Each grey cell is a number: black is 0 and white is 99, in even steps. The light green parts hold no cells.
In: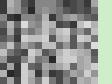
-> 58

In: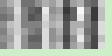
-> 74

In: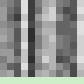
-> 76

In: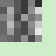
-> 90

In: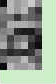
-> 32
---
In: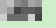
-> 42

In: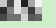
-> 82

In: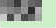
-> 29

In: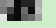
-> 37

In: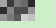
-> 35

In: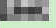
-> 49

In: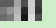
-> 9

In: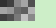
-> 47

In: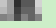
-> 50
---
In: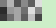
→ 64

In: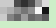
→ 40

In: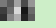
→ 68

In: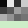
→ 40

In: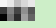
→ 17

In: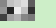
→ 69

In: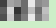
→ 31

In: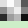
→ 71

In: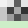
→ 31

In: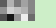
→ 57
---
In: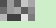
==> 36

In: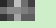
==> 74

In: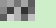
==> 46

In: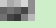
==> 72

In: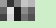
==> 49

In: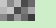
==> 71

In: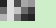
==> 30

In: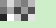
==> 60
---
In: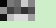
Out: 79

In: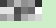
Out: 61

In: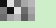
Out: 65

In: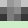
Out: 65

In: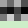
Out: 69

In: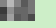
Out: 35

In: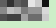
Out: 79

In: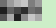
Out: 49

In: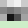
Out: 94

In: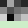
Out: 26
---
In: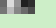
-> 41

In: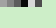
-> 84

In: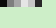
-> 77

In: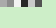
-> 78

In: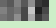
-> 22

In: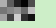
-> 19

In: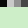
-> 56

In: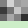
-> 50

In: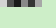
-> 20

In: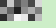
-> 23
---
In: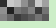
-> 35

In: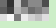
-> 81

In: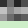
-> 42

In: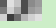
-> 70

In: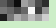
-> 74

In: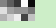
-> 92

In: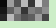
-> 37
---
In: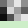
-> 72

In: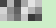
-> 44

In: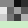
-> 23

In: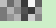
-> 69

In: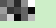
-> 4

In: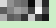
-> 41
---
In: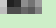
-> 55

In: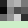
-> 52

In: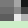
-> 42

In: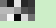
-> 61

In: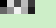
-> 29

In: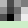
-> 24
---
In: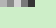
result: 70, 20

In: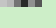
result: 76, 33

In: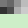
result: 46, 79

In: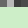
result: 40, 29

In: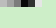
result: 73, 89

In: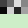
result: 25, 63

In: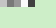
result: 76, 25

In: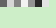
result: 39, 88

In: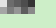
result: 88, 53

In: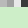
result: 72, 22
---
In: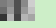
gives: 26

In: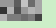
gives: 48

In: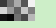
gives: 44

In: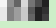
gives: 61

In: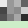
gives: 65

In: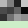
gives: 61

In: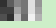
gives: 75

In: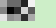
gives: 61

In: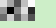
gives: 37

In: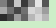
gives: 61
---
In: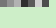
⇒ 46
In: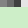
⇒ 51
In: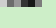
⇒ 80
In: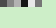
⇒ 29
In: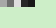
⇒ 65
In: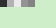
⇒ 18
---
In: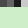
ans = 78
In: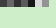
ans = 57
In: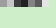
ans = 89
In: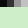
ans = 75
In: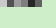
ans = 38
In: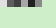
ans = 53
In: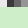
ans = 58
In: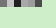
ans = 29
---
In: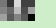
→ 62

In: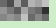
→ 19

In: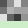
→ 63

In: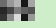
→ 32

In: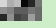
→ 41

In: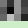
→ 29

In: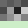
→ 78

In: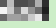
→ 12
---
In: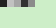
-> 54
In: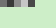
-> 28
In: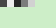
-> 81
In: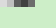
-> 42
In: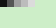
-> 85
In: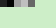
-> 40
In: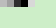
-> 84
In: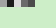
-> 29
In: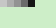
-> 8
